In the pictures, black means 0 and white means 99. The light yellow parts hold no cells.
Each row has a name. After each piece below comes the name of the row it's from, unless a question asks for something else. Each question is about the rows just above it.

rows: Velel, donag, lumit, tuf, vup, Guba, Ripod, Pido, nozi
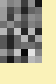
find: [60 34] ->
lumit
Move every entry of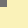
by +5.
[49]
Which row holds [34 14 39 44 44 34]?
Ripod
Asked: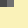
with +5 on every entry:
[34 49]

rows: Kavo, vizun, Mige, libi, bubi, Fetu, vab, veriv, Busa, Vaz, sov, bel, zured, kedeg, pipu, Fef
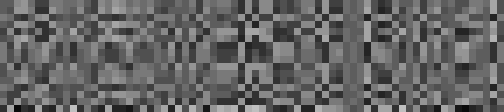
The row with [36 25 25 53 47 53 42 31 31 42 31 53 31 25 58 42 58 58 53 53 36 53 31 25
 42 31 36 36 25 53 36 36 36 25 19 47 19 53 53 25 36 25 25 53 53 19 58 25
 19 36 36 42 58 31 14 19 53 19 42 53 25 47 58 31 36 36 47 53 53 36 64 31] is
kedeg
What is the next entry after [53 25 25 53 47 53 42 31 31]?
[53]
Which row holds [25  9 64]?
Fef

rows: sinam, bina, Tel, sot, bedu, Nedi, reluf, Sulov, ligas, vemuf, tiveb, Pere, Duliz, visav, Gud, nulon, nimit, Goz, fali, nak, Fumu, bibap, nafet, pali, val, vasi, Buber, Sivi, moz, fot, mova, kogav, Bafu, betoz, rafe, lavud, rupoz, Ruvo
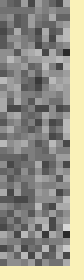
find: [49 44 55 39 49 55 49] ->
Buber
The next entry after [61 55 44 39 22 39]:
[72]
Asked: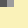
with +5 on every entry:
[39 66]
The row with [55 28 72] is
betoz

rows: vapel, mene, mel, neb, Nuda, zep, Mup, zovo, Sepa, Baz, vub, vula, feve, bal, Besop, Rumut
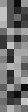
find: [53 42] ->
Rumut
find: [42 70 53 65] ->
Nuda
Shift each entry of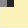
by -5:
[48 10]
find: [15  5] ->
bal
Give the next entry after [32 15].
[27]
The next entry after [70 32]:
[10]

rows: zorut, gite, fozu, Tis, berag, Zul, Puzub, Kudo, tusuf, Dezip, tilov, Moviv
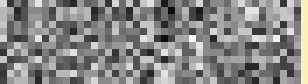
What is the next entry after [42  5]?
[48]
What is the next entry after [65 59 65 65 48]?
[71]
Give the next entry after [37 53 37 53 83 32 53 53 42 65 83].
[59]

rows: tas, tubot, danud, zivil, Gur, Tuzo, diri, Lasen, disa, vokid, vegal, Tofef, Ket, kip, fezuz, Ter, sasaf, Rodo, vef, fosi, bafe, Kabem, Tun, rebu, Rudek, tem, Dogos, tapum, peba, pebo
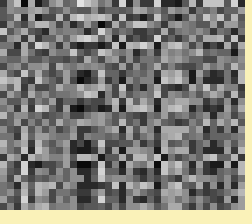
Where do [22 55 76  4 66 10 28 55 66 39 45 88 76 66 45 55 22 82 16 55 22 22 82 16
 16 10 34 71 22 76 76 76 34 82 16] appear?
tas
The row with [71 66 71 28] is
Dogos
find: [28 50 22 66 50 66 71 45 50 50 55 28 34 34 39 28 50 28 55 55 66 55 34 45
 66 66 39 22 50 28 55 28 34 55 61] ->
pebo
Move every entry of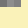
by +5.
[50 60 55]
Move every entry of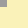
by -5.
[56]

